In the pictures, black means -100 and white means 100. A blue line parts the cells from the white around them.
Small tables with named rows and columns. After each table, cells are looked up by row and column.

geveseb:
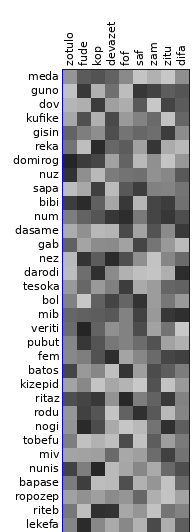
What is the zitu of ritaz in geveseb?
-55
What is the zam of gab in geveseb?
-8
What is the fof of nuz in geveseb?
-10
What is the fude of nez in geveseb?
-59
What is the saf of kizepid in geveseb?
57
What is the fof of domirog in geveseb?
-22
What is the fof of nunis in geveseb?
30
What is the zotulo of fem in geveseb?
7
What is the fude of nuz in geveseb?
12
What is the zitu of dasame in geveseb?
8
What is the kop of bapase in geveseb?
48
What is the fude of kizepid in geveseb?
7
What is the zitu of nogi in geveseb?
-62
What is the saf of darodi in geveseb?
50
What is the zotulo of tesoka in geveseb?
20
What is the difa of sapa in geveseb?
-9
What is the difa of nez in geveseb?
-16

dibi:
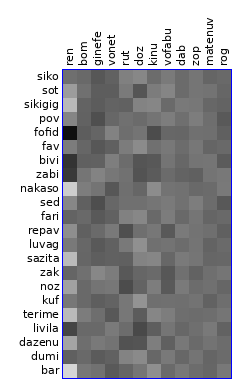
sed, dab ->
-11
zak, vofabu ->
-32
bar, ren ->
68
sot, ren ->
22
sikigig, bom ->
-22
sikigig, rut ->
-24
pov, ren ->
4

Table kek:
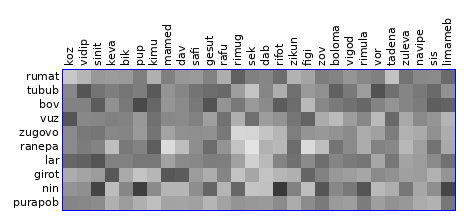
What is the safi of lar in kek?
6
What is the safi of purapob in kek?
26
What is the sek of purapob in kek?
19
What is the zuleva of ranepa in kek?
44
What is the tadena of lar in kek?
-7
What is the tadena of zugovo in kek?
-2
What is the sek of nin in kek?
54
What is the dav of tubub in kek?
5
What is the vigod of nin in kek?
-5
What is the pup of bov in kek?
-43
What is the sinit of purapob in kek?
10
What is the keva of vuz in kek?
0
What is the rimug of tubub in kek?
24
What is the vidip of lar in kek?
-24
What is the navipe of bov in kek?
-3
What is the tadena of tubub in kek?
-12
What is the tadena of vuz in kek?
-18
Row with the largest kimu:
purapob

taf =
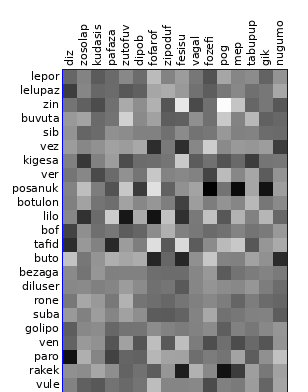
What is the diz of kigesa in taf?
0
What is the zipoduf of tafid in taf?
-30
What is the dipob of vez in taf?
32
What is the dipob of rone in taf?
-9
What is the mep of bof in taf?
3
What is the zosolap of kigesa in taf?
-56
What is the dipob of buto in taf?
35
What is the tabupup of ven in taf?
-18
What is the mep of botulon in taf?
5
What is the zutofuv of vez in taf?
22
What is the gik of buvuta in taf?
-24
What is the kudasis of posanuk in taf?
-2
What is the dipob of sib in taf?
1
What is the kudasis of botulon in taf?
-9
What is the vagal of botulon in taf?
23
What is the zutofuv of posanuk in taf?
56
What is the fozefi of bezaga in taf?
19
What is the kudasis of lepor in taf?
-29
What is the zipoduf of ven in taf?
-30
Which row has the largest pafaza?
lilo

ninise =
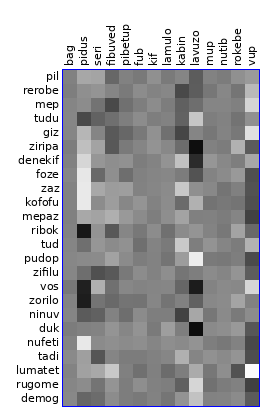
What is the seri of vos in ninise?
38
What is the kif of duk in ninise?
-4
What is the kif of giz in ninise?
14
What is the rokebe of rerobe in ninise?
-8
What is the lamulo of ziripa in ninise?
7
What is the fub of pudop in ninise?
-2
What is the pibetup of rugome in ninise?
-2
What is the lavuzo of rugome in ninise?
68
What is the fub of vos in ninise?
3
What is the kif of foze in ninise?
4
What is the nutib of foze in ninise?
9
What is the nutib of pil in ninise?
-3
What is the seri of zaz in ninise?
32
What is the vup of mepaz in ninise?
-48

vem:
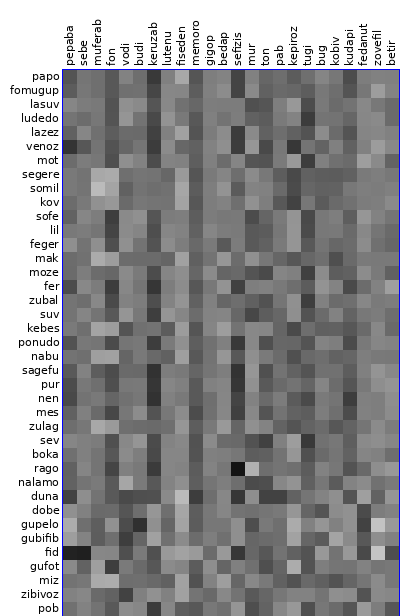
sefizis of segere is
-14
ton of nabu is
-4
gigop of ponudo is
-11
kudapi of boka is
-23
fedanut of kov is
-3
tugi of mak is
-19
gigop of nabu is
-10
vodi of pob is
10
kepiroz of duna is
-23
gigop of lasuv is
-2
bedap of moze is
-21
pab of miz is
-24
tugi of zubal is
-51
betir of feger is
-19
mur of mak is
13
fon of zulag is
21
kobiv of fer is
3

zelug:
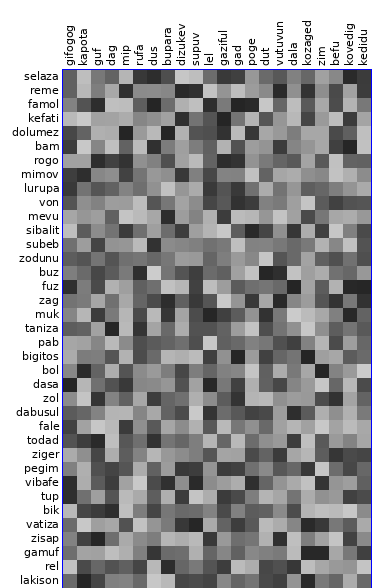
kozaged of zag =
22
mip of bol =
-34
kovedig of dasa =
44
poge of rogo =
15
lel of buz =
-16
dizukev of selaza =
55
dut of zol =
45

